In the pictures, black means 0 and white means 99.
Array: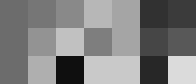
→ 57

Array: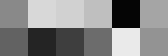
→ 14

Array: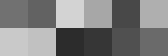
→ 75

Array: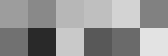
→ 16

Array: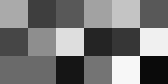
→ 55

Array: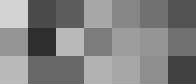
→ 18

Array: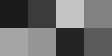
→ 58

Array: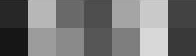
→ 60

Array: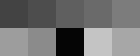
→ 54

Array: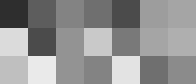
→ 29
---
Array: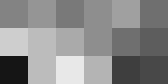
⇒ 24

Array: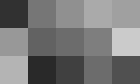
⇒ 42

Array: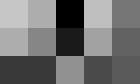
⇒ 29

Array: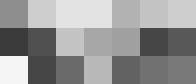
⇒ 44

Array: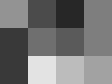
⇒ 73

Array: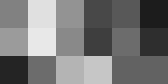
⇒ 38
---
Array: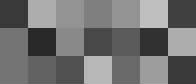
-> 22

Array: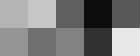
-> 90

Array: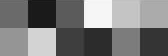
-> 20

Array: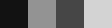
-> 82

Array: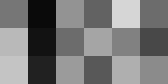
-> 54

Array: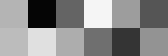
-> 57
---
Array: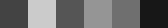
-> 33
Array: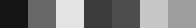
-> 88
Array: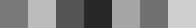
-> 33
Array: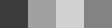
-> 81
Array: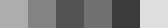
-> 32
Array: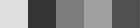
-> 48
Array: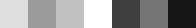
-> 75
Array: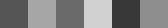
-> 41
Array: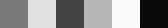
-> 26
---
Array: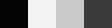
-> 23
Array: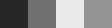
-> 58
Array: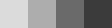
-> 23
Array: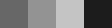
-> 11
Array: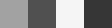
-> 21
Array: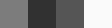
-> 97
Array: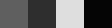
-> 2
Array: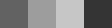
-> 20
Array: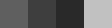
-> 75
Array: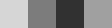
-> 62
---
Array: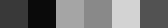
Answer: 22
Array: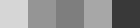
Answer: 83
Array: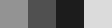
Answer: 57
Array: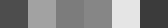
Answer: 30
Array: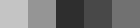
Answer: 76
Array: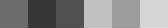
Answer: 42
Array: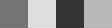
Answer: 45
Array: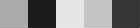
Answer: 66
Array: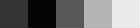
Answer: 20
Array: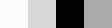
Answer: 98
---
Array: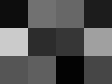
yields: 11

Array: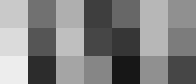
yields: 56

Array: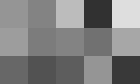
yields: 86

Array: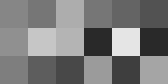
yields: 32

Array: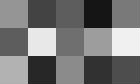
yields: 47

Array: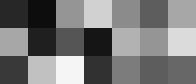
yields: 65

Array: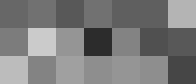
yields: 70

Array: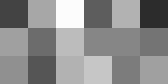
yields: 17

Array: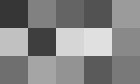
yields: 60

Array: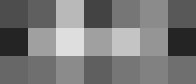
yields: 34
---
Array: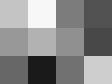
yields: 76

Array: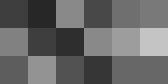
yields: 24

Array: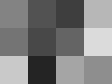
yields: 51

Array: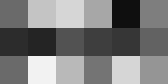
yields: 41

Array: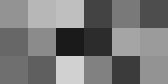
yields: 57

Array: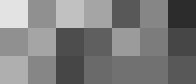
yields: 88

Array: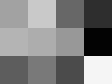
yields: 63

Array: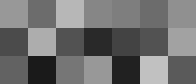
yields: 59

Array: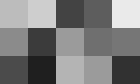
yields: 73

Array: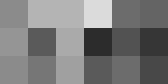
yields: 54
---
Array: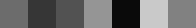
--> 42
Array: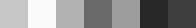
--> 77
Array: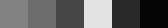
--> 50
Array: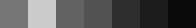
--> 46
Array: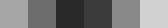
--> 64
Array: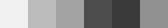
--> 93
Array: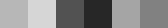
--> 71
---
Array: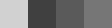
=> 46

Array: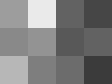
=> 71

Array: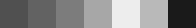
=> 72

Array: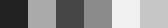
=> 77

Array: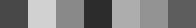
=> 67

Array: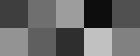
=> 61

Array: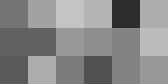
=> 73
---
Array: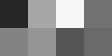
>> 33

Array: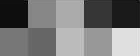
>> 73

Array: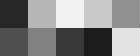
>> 22

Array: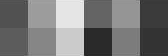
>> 79

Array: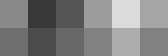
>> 40

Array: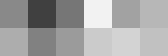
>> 60
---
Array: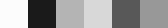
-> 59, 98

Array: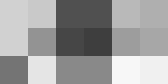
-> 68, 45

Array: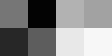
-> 63, 15

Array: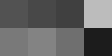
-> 73, 47

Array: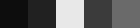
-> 41, 5

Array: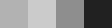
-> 13, 69

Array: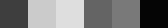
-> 2, 24
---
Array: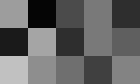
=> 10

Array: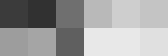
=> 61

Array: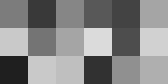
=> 78

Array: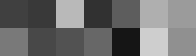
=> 47

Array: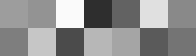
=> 49

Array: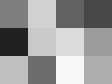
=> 13

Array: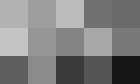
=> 76

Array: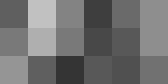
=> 47

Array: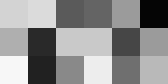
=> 68

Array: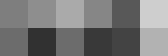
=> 42
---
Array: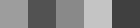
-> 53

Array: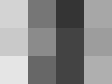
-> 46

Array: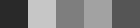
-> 49

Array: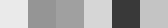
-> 83

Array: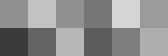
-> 46

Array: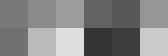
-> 38
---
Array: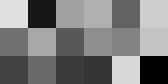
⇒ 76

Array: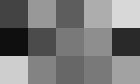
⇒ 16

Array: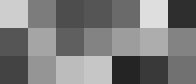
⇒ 51

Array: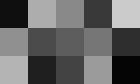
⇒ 18

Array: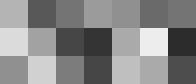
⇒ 17

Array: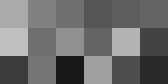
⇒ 26
